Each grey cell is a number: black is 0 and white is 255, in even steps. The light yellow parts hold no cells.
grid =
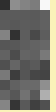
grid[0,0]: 46
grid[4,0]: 86
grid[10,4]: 80
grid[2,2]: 92
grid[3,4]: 93
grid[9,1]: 87
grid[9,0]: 101
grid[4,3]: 99
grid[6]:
[80, 101, 84, 90, 71]
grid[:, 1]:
[142, 91, 88, 49, 88, 76, 101, 61, 97, 87, 53]
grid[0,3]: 124
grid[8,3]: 106
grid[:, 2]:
[131, 91, 92, 93, 94, 100, 84, 85, 105, 114, 89]
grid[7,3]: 70
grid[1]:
[89, 91, 91, 90, 96]

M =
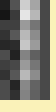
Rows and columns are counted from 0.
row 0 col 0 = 32
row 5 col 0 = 77
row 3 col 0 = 51
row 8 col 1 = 37
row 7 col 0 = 51
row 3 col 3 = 140
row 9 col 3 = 97
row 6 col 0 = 63
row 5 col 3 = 96
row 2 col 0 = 63
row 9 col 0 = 76
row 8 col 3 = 99
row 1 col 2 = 229
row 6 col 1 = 72

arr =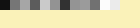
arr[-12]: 17
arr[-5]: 148
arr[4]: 202
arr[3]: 92

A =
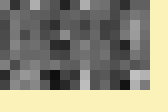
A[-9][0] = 129
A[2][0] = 71
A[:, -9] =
[34, 94, 93, 139, 39, 67, 96, 68, 40]
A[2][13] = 157
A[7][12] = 68
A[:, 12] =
[47, 97, 109, 120, 35, 66, 101, 68, 19]
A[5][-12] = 103
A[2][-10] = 47
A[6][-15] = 126
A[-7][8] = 65
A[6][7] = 93
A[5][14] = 102
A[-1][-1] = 122
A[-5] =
[77, 132, 106, 111, 97, 43, 39, 103, 127, 99, 106, 65, 35, 138, 104]
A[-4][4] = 105
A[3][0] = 75
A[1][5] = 80
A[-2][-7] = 175
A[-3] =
[126, 76, 115, 128, 107, 117, 96, 93, 130, 101, 96, 81, 101, 84, 95]
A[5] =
[92, 117, 103, 103, 105, 72, 67, 106, 112, 102, 113, 71, 66, 117, 102]
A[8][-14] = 137
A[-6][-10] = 83
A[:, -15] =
[129, 87, 71, 75, 77, 92, 126, 42, 67]
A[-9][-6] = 117
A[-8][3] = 96
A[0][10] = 112

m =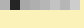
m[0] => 178
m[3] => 175
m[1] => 37

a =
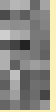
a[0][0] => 159
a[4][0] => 86
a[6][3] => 158
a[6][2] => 142
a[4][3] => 119
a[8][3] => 111
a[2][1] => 141
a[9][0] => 132
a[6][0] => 175
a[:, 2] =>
[176, 94, 143, 166, 34, 128, 142, 85, 85, 93, 100]
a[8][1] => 170
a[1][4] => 135
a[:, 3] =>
[104, 128, 116, 121, 119, 119, 158, 101, 111, 108, 118]
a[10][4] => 150
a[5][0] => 175
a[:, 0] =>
[159, 75, 149, 206, 86, 175, 175, 115, 95, 132, 101]
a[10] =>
[101, 124, 100, 118, 150]

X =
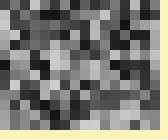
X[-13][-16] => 67
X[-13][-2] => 46
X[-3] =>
[147, 58, 161, 47, 22, 64, 121, 35, 67, 87, 78, 78, 165, 175, 63, 73]
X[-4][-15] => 127
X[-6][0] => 64
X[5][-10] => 167
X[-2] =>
[158, 110, 134, 163, 71, 22, 92, 41, 60, 170, 144, 177, 199, 191, 137, 135]
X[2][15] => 181
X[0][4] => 117
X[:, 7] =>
[32, 104, 65, 173, 125, 74, 111, 132, 154, 57, 35, 41, 149]
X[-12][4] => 22
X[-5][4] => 172
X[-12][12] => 47
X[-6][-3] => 87
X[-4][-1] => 69
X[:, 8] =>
[92, 137, 49, 50, 26, 91, 157, 154, 33, 167, 67, 60, 203]
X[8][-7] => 70
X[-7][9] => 191
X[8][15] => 100
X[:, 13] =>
[187, 112, 138, 29, 150, 181, 51, 87, 145, 93, 175, 191, 78]
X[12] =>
[167, 115, 139, 92, 143, 44, 54, 149, 203, 205, 130, 179, 171, 78, 174, 131]
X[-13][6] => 135
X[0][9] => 50
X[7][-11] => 145
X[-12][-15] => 61
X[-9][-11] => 179
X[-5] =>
[72, 204, 66, 83, 172, 206, 63, 154, 33, 70, 161, 109, 173, 145, 52, 100]
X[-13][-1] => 124
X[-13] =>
[67, 117, 60, 198, 117, 58, 135, 32, 92, 50, 75, 120, 49, 187, 46, 124]
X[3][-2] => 31

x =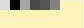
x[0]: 220
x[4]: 85
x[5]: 130
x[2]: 166

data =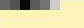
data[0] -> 102
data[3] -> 88

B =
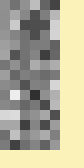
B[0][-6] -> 144
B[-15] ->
[144, 114, 145, 189, 100, 68]
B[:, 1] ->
[114, 168, 202, 132, 149, 83, 144, 103, 131, 237, 129, 219, 167, 192, 65]
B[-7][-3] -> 129
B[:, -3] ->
[189, 80, 78, 77, 124, 132, 172, 120, 129, 48, 120, 145, 133, 153, 132]
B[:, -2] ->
[100, 126, 79, 127, 125, 62, 148, 108, 126, 144, 74, 167, 74, 171, 98]
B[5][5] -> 103
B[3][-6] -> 149
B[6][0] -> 118
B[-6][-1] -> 176
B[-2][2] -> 132
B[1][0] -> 143
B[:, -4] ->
[145, 136, 76, 113, 115, 115, 112, 127, 83, 138, 103, 130, 63, 132, 111]
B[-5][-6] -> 136
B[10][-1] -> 185
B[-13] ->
[143, 202, 76, 78, 79, 209]
